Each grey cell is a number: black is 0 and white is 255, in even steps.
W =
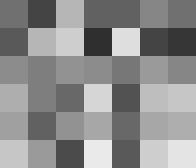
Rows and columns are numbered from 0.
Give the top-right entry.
112
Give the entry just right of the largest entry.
89
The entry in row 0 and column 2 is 182
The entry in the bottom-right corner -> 228
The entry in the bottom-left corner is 198
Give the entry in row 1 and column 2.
206
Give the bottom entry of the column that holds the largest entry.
234
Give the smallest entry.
47
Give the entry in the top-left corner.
112
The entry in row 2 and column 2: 146
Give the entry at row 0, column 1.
68

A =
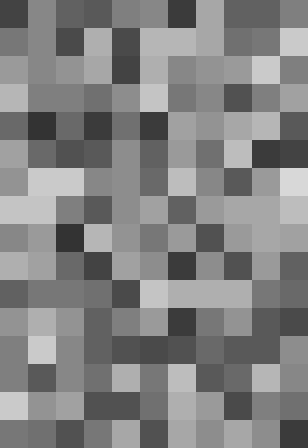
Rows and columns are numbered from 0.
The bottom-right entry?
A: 59
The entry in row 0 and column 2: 97
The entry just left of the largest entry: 154
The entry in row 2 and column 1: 135
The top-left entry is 67
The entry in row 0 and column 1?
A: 135
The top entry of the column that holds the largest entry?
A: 127
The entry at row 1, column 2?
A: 74
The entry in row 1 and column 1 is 135
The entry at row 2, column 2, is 147
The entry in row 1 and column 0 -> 119
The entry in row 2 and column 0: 154
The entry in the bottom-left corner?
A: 119
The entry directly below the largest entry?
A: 189
